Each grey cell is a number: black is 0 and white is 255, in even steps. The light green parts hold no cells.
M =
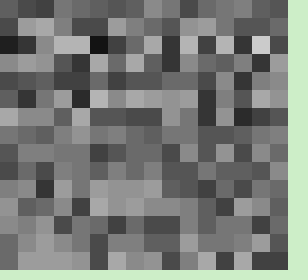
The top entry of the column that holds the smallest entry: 95
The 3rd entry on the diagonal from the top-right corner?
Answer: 53
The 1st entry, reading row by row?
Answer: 95
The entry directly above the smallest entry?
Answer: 74
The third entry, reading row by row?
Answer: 65
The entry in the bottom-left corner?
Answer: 106
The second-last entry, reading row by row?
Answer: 65
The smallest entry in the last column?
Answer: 65
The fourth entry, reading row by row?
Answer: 118
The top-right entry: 85
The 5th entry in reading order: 106
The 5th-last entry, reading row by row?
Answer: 168
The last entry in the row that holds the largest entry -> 74
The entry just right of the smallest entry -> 65
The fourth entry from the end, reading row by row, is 65
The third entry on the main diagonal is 138
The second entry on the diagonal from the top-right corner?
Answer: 85
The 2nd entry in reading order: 74
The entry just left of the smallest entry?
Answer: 180
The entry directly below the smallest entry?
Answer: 168
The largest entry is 203
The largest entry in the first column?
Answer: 168

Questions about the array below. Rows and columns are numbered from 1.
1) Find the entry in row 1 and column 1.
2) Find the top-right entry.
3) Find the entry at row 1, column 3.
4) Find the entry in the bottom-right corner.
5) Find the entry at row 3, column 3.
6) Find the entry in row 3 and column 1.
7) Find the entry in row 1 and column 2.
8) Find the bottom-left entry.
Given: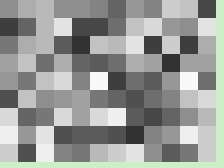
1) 142
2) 71
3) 185
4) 205
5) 185
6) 119
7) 173
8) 205

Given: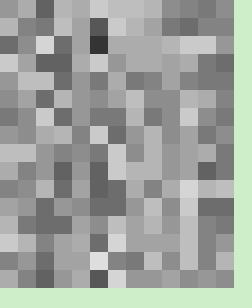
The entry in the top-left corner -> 151
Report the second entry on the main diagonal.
131
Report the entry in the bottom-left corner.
172
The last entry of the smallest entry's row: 151
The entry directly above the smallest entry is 87
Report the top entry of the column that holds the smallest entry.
202
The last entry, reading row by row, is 141
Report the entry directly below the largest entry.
87
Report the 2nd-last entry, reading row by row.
151
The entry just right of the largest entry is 131
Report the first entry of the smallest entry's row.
109
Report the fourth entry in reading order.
181
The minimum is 52
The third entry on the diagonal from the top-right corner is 202
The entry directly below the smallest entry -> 202
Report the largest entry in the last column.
190
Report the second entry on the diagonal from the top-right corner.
131
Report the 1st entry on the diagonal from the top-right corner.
141
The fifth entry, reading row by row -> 172
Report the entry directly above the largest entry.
109
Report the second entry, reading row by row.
172
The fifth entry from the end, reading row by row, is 151
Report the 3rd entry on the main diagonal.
213
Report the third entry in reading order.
98

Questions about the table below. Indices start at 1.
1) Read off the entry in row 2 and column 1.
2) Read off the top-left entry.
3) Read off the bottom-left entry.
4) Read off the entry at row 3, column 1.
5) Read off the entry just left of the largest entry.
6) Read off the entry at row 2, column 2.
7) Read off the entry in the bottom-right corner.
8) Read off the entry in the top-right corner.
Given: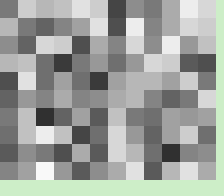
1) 183
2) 121
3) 132
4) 141
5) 161
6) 121
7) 171
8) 215

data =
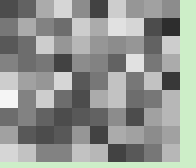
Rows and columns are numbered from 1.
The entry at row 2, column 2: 171
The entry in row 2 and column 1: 119
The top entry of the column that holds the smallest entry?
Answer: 140
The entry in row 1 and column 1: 76
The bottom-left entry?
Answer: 214
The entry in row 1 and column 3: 171
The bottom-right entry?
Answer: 183
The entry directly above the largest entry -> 205
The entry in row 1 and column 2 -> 98
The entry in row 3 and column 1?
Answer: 88
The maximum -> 245
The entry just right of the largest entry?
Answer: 130
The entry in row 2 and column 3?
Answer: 130
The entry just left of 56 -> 194
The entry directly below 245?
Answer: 109

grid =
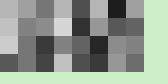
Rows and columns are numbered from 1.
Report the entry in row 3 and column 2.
118
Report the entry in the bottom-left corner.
88
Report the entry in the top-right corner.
160
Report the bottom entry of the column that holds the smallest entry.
151
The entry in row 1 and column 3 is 118
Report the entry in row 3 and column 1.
203
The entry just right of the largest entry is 49
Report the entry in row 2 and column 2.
130
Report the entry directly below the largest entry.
130
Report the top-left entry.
181

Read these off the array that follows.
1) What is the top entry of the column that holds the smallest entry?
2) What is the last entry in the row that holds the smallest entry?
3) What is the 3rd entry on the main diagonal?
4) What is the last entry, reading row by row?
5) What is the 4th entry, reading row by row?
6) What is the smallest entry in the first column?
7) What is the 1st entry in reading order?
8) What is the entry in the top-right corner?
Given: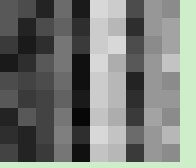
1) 26
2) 139
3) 46
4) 139
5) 107
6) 26
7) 88
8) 139

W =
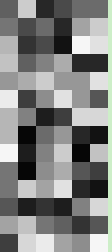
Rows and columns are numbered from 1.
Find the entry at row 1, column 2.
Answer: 204
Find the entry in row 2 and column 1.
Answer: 117
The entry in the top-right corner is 107
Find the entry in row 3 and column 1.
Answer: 182
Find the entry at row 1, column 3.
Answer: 39
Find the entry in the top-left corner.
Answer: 96
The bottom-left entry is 62
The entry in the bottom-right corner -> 246
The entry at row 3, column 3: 74

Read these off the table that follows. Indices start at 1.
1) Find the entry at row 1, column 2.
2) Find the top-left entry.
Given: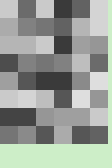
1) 107
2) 202
